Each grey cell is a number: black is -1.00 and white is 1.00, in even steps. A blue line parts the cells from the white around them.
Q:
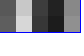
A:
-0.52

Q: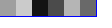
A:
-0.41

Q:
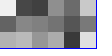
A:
0.12

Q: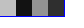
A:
-0.86

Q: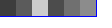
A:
-0.40

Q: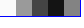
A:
-0.47
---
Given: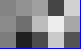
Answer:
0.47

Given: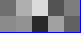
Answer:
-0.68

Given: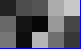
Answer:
-0.96

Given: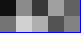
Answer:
0.37

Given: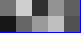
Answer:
0.21

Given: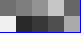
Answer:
-0.56

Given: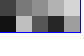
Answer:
-0.33
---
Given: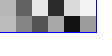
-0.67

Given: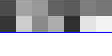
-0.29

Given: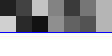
-0.54

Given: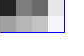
-0.01

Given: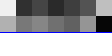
-0.51

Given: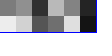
0.45

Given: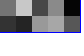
-0.44

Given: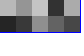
0.54

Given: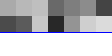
-0.01

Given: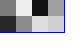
0.86
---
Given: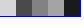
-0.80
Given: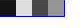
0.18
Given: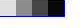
-0.94
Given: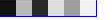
0.89
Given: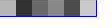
0.58
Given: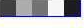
-0.77
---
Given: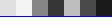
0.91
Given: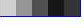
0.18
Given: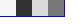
-0.60
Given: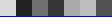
-0.73
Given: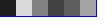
0.70
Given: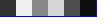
0.88
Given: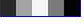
0.28
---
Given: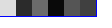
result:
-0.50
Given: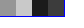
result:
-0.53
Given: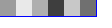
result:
-0.12
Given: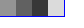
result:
0.72
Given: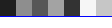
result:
0.55
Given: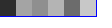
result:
0.57
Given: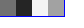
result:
0.27
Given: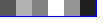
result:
-0.76
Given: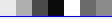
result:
0.10
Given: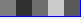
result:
-0.30
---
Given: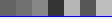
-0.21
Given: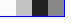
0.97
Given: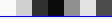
0.95
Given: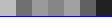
0.48
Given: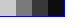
0.59
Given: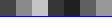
-0.46
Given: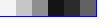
0.91
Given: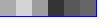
0.34
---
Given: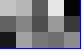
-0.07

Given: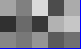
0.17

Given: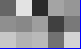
0.45

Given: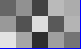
-0.65

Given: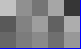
0.08

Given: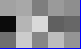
0.05

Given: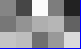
-0.12
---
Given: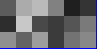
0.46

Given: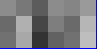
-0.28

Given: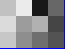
-0.81

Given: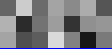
-0.16

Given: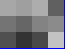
0.36

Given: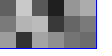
-0.31

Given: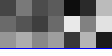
-0.40

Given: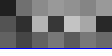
0.09

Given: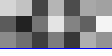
-0.46

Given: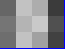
0.36
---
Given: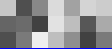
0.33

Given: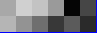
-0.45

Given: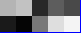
-0.43

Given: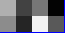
-0.98

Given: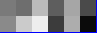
-0.42

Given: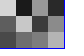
0.09
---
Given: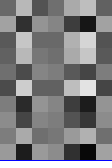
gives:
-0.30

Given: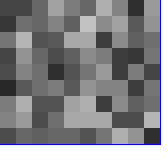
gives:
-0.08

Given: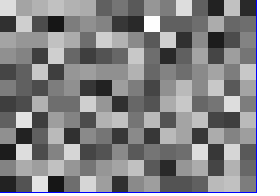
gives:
0.29

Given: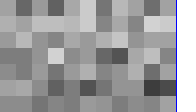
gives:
0.21

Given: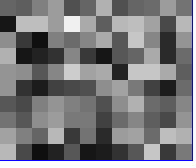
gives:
0.11

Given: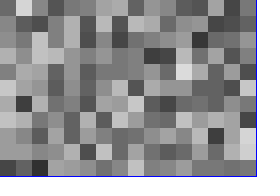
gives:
0.11
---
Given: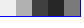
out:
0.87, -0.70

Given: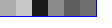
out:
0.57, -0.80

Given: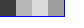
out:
0.72, -0.52

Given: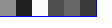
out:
0.98, -0.75

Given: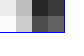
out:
0.97, -0.70

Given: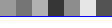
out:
0.81, -0.58
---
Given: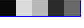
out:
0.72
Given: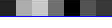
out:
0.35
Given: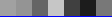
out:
0.16
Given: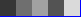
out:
-0.13
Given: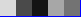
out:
-0.42
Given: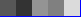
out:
-0.60
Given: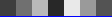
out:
-0.12
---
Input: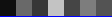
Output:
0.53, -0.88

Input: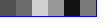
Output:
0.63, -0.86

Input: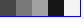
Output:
0.91, -0.83

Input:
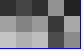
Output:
0.54, -0.73

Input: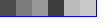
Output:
0.58, -0.52

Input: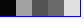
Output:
0.76, -0.96

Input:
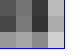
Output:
0.63, -0.60

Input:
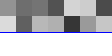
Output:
0.72, -0.58
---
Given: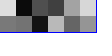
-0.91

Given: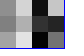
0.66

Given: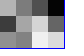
-0.03

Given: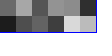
0.31

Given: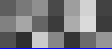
-0.05

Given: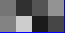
-0.62

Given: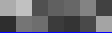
0.51

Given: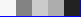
0.03

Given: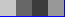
-0.19

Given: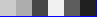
0.36
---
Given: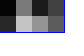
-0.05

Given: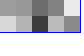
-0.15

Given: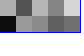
0.42

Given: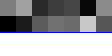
-0.45

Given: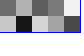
-0.26

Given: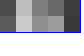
-0.01

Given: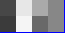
0.81

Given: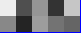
0.17
